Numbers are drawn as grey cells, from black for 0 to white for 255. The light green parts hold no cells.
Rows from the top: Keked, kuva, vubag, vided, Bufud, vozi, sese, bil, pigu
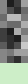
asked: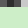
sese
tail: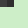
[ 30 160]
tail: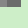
[173]

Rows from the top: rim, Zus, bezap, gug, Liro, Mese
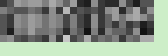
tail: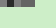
[ 69 142  18  42]
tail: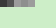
[156 127 169 142 100 156  42  30 142  57  42  42 142  69  30  84  84]
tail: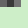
[57 84 30 57]
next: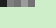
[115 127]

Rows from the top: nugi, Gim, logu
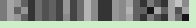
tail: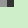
[109  81  97  68 150  68 109 181 138  52  52 150 138 181  97  97  22 165
  97 165  81 165]
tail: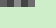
[181 138  52  52 150 138 165  97  52 122  81  52 165 109  22]
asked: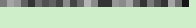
logu
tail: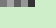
[109  81  97  68 150  68 109 181 138  52  52 150 138 181  97  97  22 165
  97 165  81 165]
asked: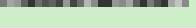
nugi
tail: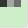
[22]

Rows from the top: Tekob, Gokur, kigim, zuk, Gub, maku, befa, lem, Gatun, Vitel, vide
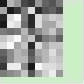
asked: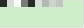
kigim
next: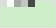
[123 139]

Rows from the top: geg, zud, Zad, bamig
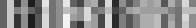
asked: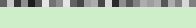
geg
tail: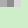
[114 128 188  70  98 158 173 158 158 158 158 128 114 188 188]

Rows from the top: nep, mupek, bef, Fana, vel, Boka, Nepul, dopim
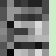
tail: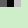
[181 151 218 151]
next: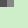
[34 47]
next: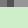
[166 181]
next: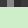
[34 34]
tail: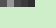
[ 59 109]

